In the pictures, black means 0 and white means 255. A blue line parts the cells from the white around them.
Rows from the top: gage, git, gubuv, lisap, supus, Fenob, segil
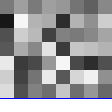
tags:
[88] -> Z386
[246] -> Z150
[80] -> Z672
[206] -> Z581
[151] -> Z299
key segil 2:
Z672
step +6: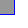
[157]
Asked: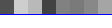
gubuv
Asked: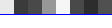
supus
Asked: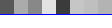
lisap
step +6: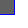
[102]

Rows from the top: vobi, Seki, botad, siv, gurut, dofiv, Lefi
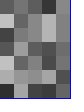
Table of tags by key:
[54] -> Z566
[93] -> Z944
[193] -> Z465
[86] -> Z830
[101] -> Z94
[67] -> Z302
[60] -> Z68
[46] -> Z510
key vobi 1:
Z944
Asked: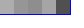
dofiv
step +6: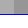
[179 156]
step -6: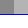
[130 174]
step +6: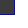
[66]
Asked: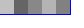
Seki

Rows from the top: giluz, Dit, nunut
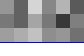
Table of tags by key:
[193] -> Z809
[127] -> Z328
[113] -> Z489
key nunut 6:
Z489
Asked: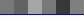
Dit
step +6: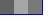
[104 171 126]

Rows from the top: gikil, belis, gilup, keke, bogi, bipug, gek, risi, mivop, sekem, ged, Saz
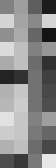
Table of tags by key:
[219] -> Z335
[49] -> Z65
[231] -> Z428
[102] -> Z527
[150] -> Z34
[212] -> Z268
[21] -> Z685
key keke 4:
Z34
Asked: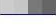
sekem
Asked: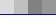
keke
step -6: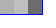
[171 185 102]
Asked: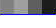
gikil
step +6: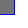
[120]

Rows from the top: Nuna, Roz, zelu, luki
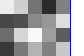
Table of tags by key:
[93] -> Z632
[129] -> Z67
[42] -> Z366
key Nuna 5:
Z67
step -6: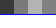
[ 51 116 173 123]
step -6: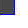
[66]
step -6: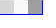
[208 242 152]
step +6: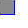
[143]
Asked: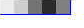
Nuna

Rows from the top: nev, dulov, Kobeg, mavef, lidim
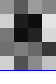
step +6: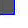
[95]
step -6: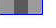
[144  83 150]
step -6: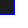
[23]

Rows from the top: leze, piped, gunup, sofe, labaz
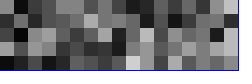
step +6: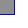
[149]
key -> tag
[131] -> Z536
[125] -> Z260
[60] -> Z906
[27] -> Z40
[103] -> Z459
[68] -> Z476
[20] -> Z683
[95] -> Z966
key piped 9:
Z260

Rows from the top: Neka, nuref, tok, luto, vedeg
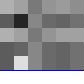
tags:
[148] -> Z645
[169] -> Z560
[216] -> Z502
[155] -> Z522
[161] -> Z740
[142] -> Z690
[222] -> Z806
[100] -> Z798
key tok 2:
Z740
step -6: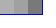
[170 155 115]
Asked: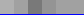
tok
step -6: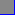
[129]
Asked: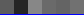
nuref

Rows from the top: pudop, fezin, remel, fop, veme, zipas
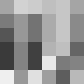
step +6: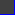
[70]
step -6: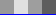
[146 218 152  87]

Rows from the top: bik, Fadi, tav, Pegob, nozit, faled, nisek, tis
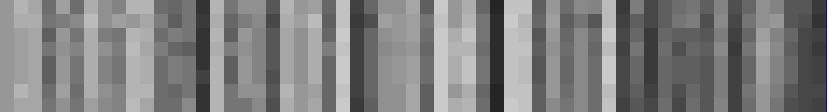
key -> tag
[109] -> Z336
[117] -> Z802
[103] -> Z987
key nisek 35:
Z987
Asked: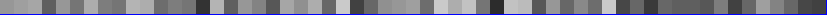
tav

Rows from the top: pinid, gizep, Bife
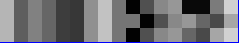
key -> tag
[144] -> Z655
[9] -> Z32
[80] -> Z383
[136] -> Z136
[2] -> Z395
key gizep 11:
Z395
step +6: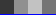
[ 61 150 200 123]

